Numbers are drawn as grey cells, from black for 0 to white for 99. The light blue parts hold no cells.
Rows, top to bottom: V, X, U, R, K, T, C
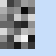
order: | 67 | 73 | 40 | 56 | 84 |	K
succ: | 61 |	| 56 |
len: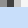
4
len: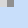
2
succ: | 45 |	| 20 |
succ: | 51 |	| 56 |

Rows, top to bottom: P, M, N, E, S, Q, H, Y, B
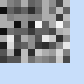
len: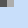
2
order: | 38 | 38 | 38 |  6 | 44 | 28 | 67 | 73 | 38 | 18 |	M
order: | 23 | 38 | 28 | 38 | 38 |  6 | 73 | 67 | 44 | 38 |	S
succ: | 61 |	| 84 |
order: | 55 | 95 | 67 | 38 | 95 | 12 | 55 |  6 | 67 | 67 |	E
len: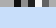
8

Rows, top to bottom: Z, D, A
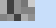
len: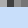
4
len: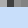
4
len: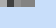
5
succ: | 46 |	| 79 |
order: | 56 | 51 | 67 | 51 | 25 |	D

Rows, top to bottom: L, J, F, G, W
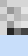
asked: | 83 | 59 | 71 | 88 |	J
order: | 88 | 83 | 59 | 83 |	G
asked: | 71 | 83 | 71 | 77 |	F
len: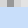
4

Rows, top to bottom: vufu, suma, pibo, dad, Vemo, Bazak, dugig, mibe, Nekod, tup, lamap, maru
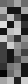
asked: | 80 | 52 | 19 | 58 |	Bazak
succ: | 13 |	| 80 |
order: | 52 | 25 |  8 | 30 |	Nekod
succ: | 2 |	| 41 |
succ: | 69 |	| 8 |
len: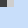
2

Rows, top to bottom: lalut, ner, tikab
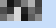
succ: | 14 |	| 42 |
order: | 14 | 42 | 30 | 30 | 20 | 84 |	ner
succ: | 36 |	| 53 |
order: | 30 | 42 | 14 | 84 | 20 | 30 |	ner

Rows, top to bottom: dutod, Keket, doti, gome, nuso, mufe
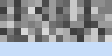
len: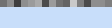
16
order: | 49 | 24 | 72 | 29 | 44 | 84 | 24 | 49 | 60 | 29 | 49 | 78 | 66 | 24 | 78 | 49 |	Keket
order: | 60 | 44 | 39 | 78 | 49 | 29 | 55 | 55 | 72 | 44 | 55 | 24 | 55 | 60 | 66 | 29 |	doti
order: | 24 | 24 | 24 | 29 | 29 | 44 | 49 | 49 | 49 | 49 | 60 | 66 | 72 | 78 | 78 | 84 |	Keket
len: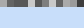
12
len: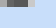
5

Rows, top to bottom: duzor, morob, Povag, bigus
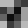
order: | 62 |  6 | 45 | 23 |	morob
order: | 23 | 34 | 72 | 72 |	duzor
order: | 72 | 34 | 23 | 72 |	duzor
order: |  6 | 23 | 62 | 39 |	Povag

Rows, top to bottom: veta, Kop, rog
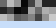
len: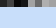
8
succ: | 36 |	| 41 |
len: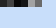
6
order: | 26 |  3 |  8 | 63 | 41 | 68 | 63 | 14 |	Kop
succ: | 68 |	| 63 |

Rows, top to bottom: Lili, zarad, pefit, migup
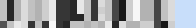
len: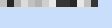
14
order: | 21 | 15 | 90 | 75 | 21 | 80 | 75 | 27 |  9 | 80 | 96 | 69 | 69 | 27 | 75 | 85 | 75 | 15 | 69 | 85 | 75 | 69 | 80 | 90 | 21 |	zarad

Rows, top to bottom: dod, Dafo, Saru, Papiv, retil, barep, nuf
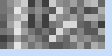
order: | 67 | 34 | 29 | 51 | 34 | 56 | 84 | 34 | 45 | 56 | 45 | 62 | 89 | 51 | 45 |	Dafo
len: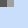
2
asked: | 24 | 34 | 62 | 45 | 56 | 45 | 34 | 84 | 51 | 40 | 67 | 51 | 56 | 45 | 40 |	barep
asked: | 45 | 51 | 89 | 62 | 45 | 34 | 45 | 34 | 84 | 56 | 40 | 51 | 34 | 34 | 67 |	retil
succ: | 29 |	| 34 |
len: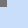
1
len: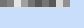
10

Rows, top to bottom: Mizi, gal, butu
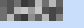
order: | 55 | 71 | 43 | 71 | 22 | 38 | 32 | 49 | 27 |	butu
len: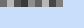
9
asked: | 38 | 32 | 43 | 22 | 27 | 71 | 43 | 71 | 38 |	Mizi

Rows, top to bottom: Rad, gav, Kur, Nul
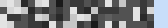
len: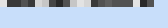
22
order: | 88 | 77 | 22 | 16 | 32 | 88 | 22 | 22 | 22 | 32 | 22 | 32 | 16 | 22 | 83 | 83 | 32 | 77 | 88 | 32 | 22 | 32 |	gav
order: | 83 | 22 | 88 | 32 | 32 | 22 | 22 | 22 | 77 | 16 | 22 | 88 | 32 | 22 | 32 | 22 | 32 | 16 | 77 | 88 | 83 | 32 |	gav
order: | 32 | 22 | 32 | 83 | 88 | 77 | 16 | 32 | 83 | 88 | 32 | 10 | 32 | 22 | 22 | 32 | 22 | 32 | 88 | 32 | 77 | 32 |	Rad
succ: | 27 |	| 16 |
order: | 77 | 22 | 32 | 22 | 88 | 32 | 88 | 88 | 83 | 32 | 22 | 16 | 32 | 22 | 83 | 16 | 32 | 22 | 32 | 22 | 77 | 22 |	gav

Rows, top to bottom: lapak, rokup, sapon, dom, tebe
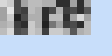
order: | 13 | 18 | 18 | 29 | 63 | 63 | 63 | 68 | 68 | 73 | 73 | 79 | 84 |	sapon
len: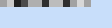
13
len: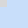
1

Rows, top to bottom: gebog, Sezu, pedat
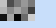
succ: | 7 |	| 64 |
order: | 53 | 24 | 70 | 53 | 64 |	Sezu
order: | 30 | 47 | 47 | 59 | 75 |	gebog
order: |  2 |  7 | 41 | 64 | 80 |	pedat
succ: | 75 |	| 30 |

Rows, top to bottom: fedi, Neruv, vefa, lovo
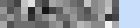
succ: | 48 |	| 59 |
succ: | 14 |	| 53 |

